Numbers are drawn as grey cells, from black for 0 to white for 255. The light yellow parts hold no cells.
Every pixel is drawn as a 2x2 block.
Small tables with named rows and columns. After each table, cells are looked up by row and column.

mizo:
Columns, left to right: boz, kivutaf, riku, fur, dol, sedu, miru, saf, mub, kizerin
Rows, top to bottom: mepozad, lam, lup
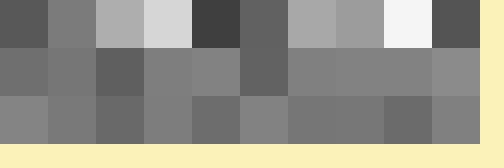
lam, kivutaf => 118
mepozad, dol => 63
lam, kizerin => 138
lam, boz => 111
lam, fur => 126
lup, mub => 107
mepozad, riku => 174
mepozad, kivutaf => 122
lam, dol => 130
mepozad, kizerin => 85
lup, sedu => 130
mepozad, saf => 156
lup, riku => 106
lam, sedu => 98

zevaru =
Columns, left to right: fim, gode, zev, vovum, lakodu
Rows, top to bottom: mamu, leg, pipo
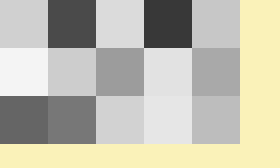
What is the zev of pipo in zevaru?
210
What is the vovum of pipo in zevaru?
230
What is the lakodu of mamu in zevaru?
199
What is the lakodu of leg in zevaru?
169
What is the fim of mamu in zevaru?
208
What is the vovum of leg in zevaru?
226
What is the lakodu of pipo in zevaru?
189
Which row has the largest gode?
leg

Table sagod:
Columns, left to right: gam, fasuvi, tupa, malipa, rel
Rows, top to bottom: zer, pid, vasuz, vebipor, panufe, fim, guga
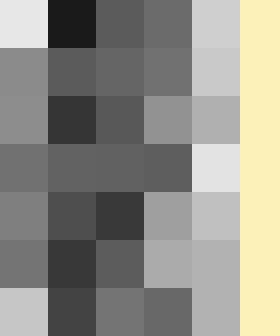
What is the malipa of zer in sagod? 107
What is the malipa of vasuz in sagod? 145
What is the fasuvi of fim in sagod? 56
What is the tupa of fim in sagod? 92
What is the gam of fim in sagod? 115
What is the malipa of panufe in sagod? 159
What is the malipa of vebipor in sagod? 94
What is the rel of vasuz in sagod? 176
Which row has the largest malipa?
fim

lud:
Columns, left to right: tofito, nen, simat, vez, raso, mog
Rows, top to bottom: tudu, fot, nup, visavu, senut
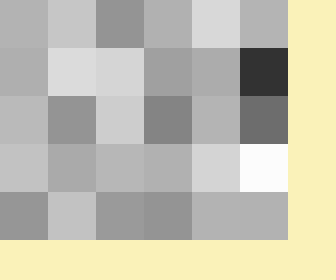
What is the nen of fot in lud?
219
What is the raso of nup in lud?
180
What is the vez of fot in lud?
160
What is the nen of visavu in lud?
170
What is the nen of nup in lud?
148
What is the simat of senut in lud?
154
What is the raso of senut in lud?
179
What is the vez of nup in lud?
132
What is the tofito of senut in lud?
150

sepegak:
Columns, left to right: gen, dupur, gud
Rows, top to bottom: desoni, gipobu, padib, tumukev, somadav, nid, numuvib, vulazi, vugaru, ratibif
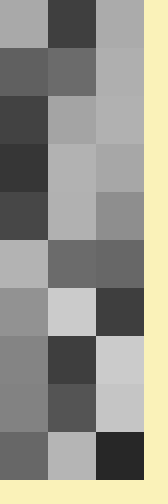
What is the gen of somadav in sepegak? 71
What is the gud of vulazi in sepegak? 203
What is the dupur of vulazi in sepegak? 62
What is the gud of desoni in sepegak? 171
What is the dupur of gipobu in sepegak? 107
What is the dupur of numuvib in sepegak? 203
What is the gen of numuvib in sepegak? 146
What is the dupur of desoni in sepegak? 63
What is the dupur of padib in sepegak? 164
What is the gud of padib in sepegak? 177
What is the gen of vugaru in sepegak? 130
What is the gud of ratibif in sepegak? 39
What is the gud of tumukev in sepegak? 167
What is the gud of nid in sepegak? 103
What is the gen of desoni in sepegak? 169
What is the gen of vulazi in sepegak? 132
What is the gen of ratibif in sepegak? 103
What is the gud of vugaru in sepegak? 197
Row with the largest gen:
nid

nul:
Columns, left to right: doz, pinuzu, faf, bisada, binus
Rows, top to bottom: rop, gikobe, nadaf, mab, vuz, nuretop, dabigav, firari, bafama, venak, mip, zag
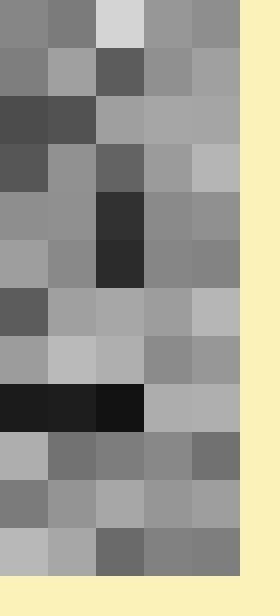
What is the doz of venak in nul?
174
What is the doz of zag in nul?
184
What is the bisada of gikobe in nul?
144
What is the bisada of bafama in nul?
173
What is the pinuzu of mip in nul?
148
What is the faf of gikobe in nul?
92
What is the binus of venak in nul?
113
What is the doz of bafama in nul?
27
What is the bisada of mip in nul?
150
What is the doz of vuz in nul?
142
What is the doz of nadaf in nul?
76
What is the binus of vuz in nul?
144
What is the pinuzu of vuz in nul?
144
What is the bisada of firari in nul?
139
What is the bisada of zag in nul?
129
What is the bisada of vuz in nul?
138
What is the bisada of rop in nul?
151
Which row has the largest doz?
zag

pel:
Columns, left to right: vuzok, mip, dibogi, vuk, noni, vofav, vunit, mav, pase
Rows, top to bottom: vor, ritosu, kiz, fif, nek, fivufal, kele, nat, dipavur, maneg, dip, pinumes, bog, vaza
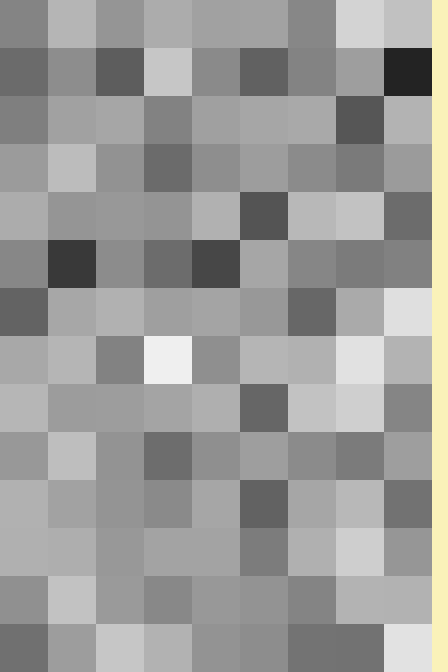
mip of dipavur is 156
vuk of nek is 148
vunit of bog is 132
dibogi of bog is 154
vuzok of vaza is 112
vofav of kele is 152
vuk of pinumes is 163
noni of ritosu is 138
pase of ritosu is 35
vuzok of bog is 144
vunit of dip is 166
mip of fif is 188
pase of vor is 193
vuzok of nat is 168
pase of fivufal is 129
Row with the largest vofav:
nat

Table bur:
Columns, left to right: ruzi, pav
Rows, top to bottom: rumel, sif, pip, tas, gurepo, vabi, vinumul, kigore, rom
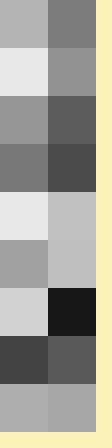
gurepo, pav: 193
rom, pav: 167
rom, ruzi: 174
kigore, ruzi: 67
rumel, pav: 124
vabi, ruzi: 161
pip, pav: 92
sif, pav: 146
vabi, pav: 191

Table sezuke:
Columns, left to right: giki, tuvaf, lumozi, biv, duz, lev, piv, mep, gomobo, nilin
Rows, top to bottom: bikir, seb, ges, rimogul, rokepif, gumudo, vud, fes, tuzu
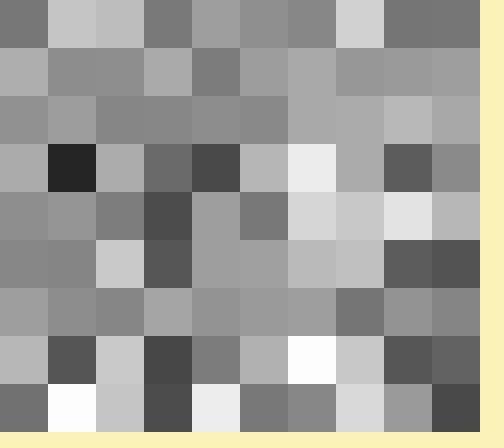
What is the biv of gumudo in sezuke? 86
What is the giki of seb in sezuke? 174
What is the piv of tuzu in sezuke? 135
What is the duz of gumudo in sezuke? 158
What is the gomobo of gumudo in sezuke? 92
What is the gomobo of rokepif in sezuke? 227
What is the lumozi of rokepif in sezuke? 125
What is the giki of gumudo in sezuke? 135
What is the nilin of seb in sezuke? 158
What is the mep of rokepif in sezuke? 200
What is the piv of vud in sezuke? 158
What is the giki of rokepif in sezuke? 142
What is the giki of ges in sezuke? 145
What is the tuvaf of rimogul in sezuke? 37
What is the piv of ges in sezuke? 169
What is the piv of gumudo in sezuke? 186
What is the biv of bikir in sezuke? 121
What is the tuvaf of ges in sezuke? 157
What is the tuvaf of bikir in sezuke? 197
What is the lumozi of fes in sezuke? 201

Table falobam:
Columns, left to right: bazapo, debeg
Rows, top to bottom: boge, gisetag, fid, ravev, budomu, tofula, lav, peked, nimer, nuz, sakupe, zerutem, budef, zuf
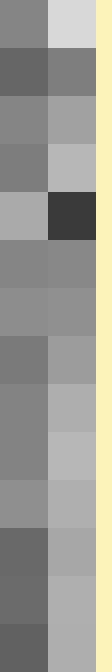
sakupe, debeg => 175
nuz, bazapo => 132
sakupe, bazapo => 143
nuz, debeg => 184
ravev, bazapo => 125
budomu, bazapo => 171
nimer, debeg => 173
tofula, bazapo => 133
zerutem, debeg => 167
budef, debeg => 175
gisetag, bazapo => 102
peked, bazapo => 122
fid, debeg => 161
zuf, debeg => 173
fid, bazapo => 133
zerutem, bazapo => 106
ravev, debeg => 183

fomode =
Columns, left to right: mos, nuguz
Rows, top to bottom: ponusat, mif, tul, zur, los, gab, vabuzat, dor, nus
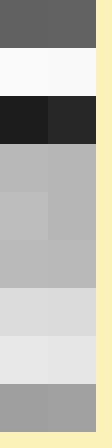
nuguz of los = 182
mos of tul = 28
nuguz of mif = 249
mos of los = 189
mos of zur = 184
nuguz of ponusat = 98
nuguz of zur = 182
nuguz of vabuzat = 219
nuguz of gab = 185
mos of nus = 159
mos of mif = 250
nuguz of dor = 230
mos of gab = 186
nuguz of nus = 161
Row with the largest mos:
mif

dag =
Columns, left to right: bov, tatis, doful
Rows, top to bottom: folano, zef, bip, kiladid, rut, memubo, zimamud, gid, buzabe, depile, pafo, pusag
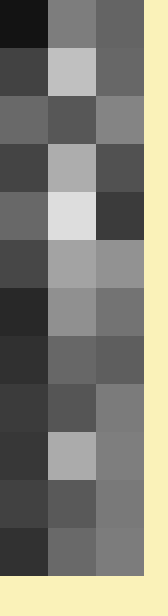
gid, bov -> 48
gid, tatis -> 103
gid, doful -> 94
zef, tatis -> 192
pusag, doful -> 124
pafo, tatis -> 89
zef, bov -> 66
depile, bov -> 55
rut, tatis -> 221
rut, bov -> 104
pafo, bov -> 65
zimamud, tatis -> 144
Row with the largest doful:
memubo

